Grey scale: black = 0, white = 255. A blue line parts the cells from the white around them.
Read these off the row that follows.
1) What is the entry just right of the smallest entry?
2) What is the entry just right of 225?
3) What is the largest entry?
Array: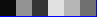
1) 147
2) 182
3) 225

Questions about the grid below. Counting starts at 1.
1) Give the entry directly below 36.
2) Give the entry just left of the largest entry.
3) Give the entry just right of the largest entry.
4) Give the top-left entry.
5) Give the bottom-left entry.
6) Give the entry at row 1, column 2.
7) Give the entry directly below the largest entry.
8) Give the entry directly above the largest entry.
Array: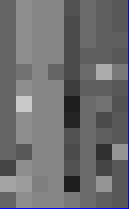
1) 82
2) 101
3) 134
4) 101
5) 101
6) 142
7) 142
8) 142

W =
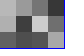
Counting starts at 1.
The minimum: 55
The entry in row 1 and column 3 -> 117
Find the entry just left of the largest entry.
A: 62
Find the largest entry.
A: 204
